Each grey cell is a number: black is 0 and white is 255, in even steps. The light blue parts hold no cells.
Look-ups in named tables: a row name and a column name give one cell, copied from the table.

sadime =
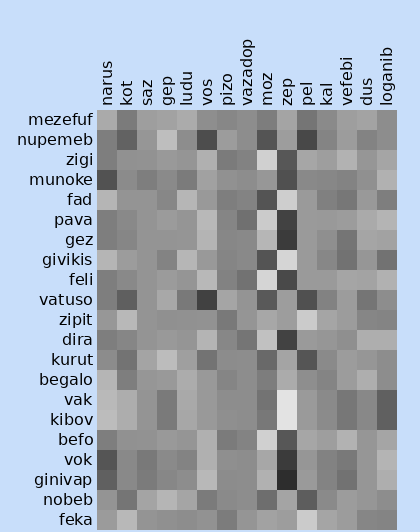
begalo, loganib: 141
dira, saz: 148
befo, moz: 208
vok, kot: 137
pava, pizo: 133
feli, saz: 148
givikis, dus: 150
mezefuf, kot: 123
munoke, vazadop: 141
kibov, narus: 188
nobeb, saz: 164
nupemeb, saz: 150
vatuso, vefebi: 156
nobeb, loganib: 141
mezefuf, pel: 117
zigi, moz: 208
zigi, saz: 146
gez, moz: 182
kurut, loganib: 141
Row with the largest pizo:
vatuso

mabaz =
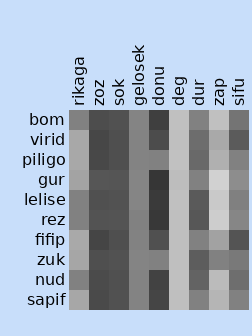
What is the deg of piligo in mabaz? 193
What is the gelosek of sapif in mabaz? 131
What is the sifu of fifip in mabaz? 84
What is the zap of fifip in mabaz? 162
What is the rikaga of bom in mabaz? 129
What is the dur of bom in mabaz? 129
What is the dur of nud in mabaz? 99
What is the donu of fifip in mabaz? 80
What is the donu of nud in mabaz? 66
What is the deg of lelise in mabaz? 192
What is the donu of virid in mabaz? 76
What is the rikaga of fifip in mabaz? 169
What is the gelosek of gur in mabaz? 133
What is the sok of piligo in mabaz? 79
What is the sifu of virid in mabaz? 91
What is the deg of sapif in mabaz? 191
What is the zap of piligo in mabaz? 176
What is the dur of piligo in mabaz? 105
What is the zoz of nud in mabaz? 75
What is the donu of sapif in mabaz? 69
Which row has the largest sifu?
gur

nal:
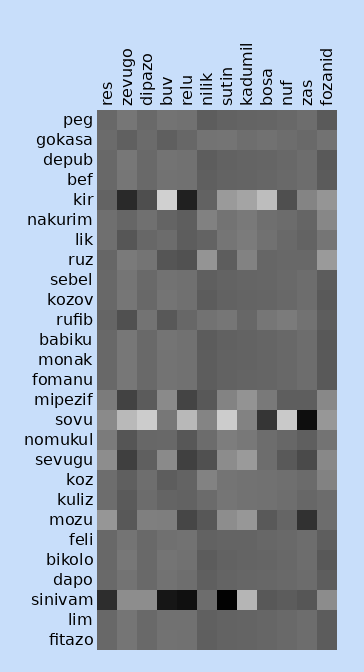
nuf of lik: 105
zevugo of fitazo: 117
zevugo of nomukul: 85
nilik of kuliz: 107
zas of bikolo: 109
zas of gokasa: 105
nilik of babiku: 92
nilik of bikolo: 92
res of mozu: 150
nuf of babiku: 104
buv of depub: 115
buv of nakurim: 100
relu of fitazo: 113
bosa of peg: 101
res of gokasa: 107
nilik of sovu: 132
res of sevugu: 141

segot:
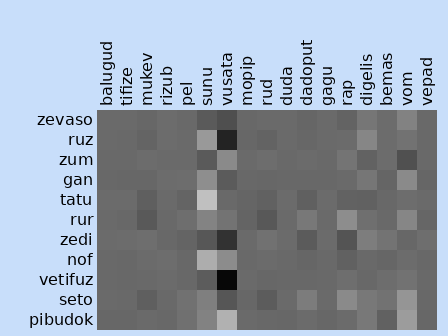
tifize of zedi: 108
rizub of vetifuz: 107
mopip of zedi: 106
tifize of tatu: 107
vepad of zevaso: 105
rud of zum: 109

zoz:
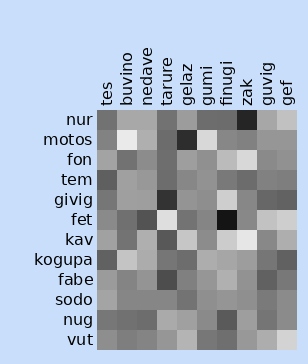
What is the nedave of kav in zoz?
175
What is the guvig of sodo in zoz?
122
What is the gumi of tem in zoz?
146
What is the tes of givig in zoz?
118
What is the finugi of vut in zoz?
111
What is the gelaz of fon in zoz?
158
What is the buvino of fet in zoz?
112
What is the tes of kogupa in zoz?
97
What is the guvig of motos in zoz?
150
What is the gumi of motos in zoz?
216
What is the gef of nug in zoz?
139
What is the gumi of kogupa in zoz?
173
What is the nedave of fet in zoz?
83
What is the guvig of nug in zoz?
117
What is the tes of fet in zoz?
138
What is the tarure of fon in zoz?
110
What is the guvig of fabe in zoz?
97
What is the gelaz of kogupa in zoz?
109
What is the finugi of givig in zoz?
206
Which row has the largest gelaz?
kav

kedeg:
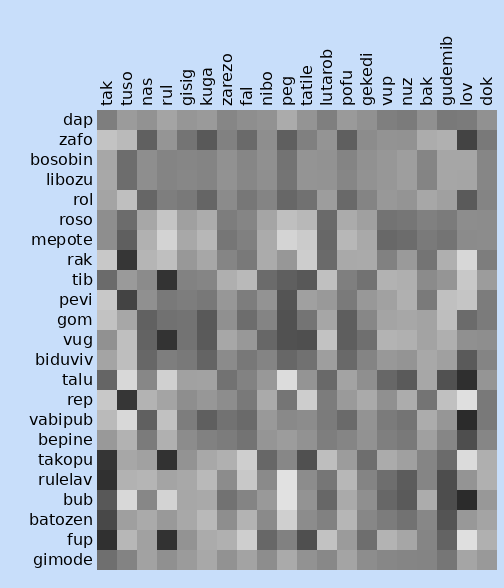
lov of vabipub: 43
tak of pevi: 200
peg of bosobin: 115
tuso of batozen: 159
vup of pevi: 161
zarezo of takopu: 176
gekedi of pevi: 152
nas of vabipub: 96
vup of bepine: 127
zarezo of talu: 114
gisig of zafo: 116
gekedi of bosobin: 145

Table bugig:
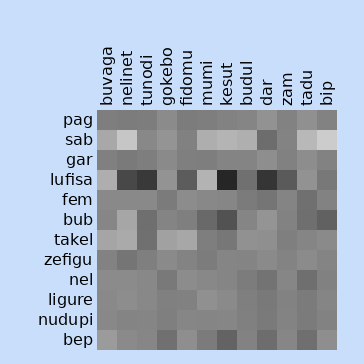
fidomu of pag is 124
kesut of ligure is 138
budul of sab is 175
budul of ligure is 127
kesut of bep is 99
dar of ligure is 121
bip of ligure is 133
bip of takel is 138
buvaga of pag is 126
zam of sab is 131
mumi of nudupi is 133
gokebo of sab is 148
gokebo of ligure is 128
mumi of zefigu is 124

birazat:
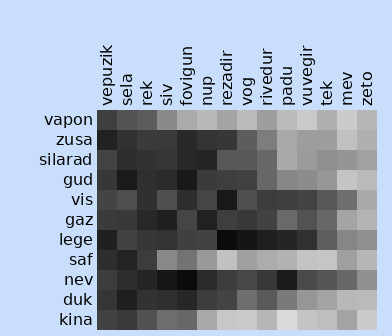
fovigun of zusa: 41
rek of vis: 48
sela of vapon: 83
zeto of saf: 182
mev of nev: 104
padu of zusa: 168

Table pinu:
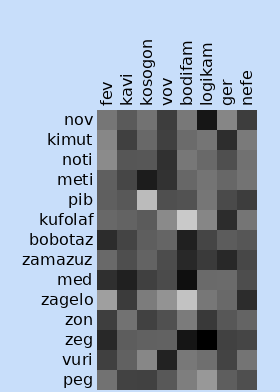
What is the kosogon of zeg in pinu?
97
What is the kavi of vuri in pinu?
97
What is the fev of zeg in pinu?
40
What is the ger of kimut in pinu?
45
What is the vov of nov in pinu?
61
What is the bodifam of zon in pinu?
123
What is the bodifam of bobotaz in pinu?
32
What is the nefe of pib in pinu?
61
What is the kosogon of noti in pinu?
87
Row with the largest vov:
zagelo

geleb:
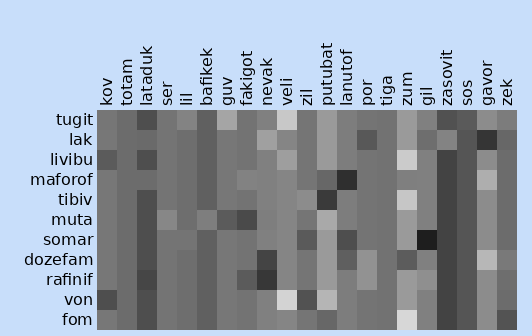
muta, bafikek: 126
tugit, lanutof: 125
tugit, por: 116
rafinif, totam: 108
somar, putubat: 154
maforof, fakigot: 130
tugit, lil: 131
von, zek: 108
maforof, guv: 119
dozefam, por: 146
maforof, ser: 116

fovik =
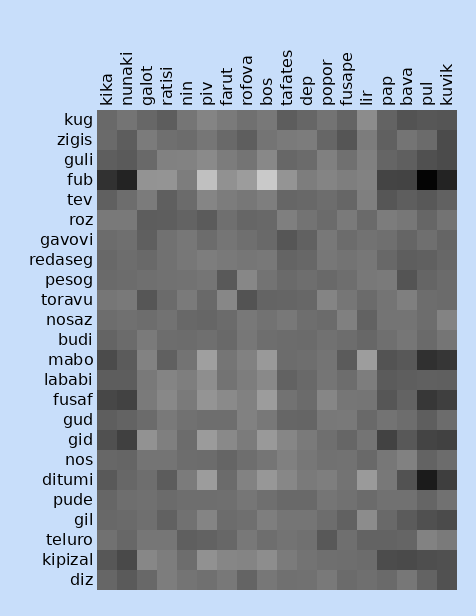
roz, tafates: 127
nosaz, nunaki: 112
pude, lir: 107
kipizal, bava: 74
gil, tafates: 117
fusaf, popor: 134
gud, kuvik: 108
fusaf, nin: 122
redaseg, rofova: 118
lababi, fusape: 109
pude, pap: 113
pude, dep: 105
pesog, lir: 120
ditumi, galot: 110

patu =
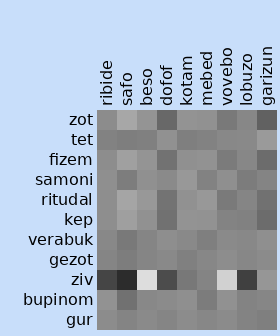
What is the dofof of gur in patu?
133
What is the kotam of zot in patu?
147
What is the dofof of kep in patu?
113
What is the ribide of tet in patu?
130
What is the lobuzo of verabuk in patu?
136
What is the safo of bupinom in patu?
113
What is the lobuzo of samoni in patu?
124

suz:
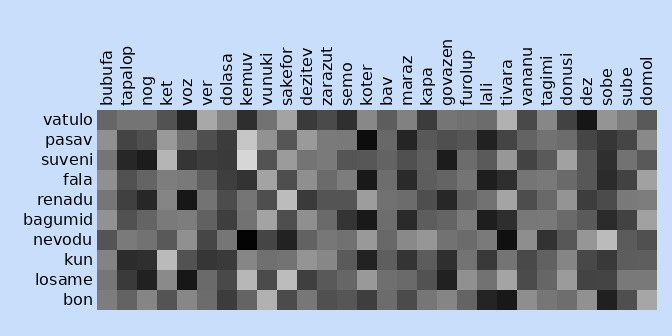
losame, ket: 138
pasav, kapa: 88
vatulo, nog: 117
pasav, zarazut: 122
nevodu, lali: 122
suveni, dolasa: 58
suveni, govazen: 28
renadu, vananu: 77
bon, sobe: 32
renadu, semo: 84
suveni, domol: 89
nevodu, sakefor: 34
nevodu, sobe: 187
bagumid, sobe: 43
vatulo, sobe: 148
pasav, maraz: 37
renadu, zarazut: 84
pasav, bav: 104
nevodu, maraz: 137

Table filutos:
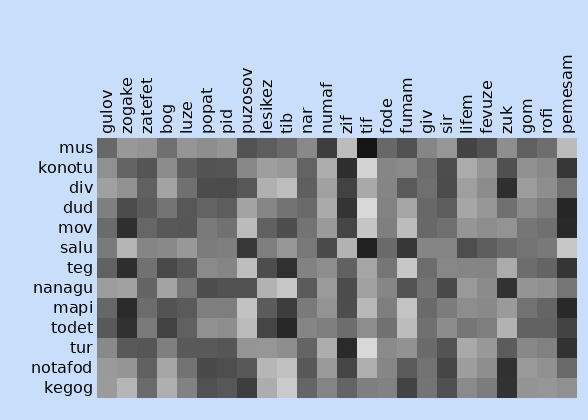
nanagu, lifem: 153
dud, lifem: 166
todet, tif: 141
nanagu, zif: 76
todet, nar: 133
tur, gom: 136
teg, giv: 108
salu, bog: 137
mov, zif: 69
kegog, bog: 175

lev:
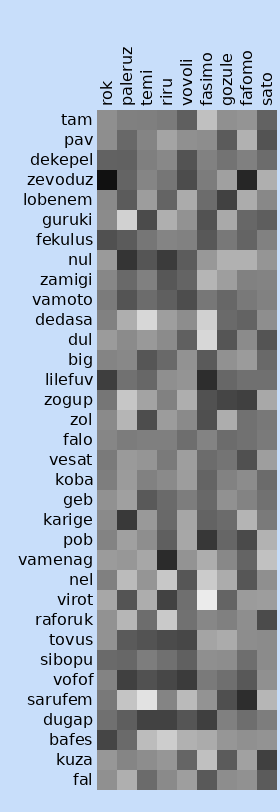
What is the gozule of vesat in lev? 116
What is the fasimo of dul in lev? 215
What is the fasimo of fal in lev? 89
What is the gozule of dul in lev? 85
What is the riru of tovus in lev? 75
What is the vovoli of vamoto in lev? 77
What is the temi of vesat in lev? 149
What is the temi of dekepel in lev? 127
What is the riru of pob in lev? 95
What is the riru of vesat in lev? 122
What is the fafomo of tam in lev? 148
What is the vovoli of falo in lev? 110
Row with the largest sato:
vamenag

